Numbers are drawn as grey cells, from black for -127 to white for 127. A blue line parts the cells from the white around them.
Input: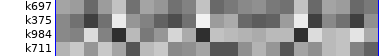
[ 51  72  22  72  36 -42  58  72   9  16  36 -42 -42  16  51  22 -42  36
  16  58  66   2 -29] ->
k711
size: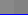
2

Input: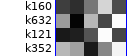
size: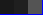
3
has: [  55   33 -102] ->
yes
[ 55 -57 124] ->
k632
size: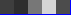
5
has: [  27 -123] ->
yes
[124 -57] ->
k121

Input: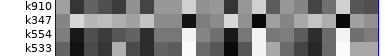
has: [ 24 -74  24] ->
yes
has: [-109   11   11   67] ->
no

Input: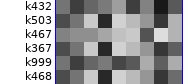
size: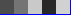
5
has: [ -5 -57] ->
yes

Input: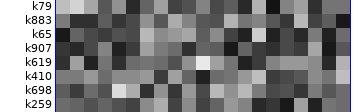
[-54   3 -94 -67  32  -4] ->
k907
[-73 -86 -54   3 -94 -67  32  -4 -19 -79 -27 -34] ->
k907
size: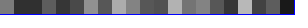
21
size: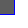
1

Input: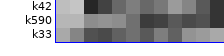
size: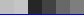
6
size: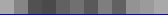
12
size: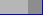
3
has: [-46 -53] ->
yes

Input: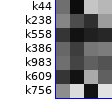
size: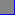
1
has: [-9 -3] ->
yes
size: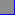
1
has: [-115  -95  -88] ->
no
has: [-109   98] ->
yes

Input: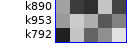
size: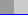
2
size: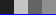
4
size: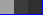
3
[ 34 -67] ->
k890
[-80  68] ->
k890

